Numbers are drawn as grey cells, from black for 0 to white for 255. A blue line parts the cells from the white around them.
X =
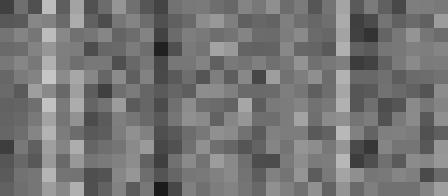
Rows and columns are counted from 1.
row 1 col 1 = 64
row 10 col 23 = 89
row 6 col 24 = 109
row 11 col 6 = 173
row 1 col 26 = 90
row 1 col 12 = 68
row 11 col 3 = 96
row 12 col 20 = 76
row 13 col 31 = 74
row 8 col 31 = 119
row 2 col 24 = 111
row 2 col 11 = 109
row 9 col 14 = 144
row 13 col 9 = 135
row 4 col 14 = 122
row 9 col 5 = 117
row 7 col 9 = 111
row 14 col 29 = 113
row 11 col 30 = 117
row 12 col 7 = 117
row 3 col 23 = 107
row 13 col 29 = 133
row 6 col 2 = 123
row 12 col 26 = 61
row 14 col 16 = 125
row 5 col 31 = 123
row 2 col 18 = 96
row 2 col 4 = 130
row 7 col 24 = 110
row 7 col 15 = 141
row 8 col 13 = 112
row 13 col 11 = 110
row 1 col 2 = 111
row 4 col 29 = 120
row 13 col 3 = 118
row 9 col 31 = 89

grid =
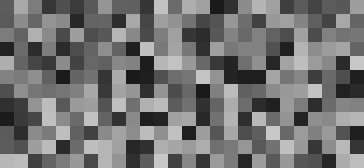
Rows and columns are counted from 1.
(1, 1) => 93
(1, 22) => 91
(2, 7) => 100
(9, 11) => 31
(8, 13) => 92
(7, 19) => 104
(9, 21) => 147
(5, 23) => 155
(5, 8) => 97
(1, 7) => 89
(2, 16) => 84
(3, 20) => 98
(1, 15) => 160
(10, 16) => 85
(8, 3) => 147
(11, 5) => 42
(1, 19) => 180
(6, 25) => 78
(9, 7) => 193
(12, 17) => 123
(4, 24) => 155
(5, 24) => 136
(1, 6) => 59
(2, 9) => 45
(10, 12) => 144
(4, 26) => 101
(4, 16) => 159
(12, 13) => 65
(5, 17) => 36
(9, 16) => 114
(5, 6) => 67
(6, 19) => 30
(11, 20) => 114
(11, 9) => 160
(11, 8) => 181
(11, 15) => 173

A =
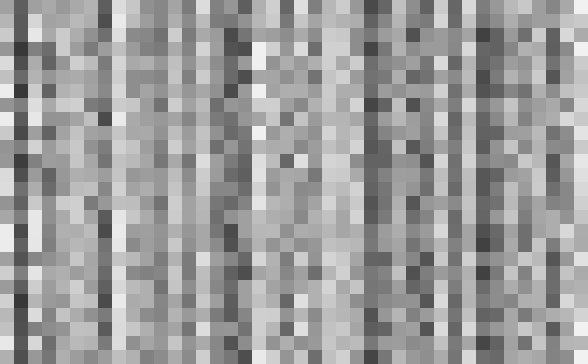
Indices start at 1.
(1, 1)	161
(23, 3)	219
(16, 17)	146
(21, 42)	177
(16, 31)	133
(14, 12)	152
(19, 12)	124
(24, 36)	152
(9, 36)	137
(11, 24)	192
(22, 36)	141
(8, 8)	114
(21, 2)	94
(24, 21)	103
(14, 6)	188
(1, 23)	127
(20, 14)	123
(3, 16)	155
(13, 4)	99
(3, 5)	203
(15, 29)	176
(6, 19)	166
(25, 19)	201
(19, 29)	159
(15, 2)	98
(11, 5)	180
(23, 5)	195
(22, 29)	145
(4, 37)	134
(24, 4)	141
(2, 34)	195
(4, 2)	56
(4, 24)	208
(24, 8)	91
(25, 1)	232
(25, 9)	220
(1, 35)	125
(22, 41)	216
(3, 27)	120
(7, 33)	113

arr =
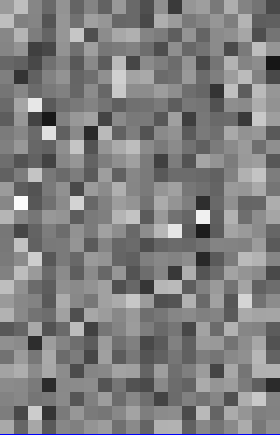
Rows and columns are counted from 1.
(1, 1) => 155
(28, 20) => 43
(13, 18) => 177
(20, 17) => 163
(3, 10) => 176
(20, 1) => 129
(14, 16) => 100
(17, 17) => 164
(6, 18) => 187
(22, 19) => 114
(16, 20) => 165
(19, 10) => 96
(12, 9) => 143
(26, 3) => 119
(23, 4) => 109
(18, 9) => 102
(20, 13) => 56
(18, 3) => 97
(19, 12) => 136
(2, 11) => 73
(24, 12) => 105
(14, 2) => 93
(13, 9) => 96
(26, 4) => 170
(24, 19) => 131
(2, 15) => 132
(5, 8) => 92
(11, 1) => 128
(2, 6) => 113
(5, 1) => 103
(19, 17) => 123
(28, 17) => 157
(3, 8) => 140
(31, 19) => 120
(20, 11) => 109
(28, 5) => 137
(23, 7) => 167
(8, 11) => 113
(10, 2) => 135

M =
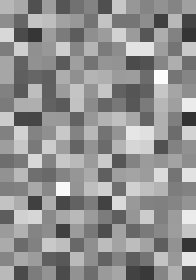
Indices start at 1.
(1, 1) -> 183
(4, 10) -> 227
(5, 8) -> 149
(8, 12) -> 183
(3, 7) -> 143
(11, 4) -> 205
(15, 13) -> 133
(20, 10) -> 66
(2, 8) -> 195
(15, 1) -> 195
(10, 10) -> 230
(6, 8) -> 175
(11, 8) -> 107
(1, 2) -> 168
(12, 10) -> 131
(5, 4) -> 141
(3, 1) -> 216
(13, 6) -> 150
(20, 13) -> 177
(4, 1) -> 125
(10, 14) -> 211
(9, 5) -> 153
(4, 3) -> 144
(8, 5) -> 90
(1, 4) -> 157
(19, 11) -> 116
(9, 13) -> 127
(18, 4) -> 201
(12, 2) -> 121
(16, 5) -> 168
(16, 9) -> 94
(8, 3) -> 175
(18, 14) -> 52
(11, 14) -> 145
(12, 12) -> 148
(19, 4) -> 95
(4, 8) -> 123
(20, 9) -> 166
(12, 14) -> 141

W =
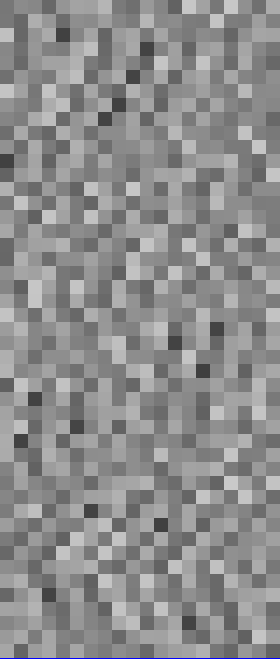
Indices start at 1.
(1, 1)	119
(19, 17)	125
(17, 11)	161
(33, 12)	187
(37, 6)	170
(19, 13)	121
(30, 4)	144
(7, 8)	122
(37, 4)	105
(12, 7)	124
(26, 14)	196
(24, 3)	134
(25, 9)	191
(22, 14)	160
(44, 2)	161
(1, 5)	149
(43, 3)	170
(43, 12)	131
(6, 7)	106
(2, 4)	151
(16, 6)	122
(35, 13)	108
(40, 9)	145
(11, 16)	140
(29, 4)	133
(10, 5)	174
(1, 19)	112
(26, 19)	139
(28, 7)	108
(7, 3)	119
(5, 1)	137
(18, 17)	175
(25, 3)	134
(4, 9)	145
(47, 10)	133
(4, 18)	165
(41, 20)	120
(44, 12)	194
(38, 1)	157
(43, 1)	103
